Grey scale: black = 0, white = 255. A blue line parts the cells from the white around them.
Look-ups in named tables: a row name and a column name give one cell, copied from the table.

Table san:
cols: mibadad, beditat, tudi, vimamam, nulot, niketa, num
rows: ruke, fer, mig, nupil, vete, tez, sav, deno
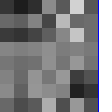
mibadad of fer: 104
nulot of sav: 130
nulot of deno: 78
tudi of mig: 68
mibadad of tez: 130
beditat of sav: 97
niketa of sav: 33
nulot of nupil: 124
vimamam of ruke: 139
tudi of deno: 90
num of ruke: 87
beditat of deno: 76
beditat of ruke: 29
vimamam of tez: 119

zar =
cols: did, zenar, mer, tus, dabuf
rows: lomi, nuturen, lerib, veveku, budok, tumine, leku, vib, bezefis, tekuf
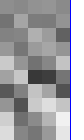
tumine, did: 162
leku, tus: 164
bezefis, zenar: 111
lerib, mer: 176
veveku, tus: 166
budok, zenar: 149
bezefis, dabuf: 241
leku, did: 88
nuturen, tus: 123
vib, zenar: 82
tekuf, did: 220
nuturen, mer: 124
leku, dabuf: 82
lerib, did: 130
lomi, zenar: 137

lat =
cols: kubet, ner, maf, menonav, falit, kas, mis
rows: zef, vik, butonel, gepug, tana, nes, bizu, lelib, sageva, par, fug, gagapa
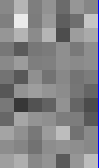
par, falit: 189
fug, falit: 146
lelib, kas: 101
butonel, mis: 170
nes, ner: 88
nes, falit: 136
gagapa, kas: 150
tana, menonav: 128
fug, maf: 114
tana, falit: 143
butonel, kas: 157
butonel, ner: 180
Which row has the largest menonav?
butonel

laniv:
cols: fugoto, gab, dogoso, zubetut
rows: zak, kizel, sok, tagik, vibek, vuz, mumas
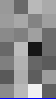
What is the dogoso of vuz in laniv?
93
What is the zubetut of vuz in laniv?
156
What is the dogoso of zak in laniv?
185
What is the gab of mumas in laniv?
185
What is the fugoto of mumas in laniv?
139
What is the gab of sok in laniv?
128
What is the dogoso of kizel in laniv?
131
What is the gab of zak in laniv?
105
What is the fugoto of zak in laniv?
153
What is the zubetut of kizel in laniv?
159

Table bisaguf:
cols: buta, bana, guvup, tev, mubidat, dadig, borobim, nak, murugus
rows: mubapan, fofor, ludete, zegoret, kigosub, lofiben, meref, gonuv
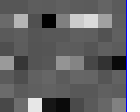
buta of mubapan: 86
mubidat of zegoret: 93
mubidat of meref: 95
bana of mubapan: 86
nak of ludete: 82
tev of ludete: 88
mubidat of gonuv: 10
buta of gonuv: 72
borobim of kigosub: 71
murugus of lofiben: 98

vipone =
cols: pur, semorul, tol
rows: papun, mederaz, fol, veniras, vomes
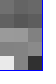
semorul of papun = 100
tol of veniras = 138
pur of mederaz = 97
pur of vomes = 234
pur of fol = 154
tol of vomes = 48
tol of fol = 129
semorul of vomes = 131
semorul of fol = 153
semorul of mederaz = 87
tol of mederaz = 93
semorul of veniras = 131
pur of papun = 112
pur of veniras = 130
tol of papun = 104

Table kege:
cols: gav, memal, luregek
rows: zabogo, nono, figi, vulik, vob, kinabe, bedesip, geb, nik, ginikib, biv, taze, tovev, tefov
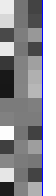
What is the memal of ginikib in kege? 116
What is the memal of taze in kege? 123
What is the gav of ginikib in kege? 253
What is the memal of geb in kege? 123
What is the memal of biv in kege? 130
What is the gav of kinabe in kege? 24
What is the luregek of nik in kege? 124
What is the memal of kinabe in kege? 132
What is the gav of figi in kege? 73
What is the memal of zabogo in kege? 116
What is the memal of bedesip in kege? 133

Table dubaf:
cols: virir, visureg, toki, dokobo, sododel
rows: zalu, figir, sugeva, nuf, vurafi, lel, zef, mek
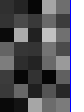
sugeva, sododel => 112
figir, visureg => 74
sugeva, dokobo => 193
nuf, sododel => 75
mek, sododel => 123
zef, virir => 57
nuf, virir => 100
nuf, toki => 52
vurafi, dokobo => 106
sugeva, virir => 10
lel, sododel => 96

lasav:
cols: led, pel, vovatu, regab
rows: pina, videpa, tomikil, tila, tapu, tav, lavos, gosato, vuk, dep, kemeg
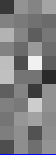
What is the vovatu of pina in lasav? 132
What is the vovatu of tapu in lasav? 241
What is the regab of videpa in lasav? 107
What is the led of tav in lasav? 192
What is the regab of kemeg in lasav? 147
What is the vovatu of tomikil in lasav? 93
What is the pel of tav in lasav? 116
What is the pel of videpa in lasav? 122
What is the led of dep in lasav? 126
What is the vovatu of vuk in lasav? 162
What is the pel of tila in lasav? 106
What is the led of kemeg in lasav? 78
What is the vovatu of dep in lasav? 82
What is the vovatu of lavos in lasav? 57

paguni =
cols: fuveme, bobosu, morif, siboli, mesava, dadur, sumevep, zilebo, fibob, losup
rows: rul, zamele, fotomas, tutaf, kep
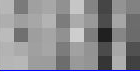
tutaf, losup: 81
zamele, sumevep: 153
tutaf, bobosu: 171
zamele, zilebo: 76
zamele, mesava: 124
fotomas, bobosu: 112
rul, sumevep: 132
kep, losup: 65
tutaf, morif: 160
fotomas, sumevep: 125
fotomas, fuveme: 187
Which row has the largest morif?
zamele

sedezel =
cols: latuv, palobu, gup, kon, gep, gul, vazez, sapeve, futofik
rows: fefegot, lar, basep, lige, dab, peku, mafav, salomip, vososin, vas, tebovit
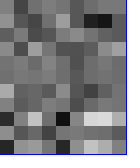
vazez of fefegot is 109
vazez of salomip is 106
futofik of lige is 160
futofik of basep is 90
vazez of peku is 109
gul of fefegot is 87
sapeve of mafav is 96
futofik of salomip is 116
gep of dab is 111
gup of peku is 117
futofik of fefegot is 120
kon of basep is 86
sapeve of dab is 119
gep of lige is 82
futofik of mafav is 115

